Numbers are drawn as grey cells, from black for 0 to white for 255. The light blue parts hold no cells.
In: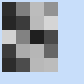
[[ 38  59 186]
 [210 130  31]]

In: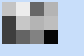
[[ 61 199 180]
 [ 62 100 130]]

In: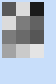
[[219 124  98]
 [124 106  86]]

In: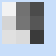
[[212 117  86]
 [224 218  58]]

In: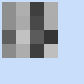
[[143 170  73]
 [ 94 194  91]]

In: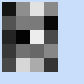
[[ 83 123 122]
 [ 36   3 237]]

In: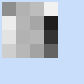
[[237 181 166]
 [227 178 182]]

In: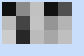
[[187  68 195]
 [204  39 187]]

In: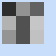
[[178  81 198]
 [148  81 193]]
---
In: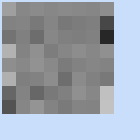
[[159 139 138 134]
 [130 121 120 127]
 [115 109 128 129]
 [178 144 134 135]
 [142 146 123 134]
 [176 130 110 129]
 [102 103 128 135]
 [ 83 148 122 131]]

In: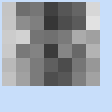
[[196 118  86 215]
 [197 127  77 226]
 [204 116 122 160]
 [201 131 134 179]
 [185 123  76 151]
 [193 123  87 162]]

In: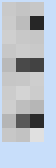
[[201 199]
 [203  38]
 [207 198]
 [199 201]
 [185  66]
 [198 206]
 [204 204]
 [206 182]
 [181  42]
 [199 224]]

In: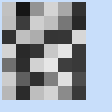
[[193 147 168]
 [189 207 119]
 [ 50 173  54]
 [211  52 228]
 [112 210  62]
 [204  47 224]
 [183 190 139]]

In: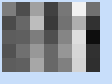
[[125 161 119 112]
 [ 75 189 114  49]
 [ 93 125 133  14]
 [ 82 152 150  49]
 [ 93 167 128  47]]

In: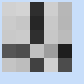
[[209  46 183]
 [203  38 182]
 [201  47 187]
 [ 85 192  30]
 [196  65  76]]

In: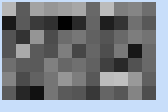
[[182 163 158 104 126 110]
 [ 25  58   1 101  52  88]
 [ 84 149 108  97 105 115]
 [ 84  90 126 102 121 106]
 [111  90 103  97  41 105]
 [132  98 150  88 192  96]
 [ 91  17  90  56  87  78]]

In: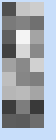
[[ 80 205]
 [122 112]
 [ 95 164]
 [ 65 137]
 [161 209]
 [190 126]
 [182 165]
 [ 61  57]
 [ 93 108]]
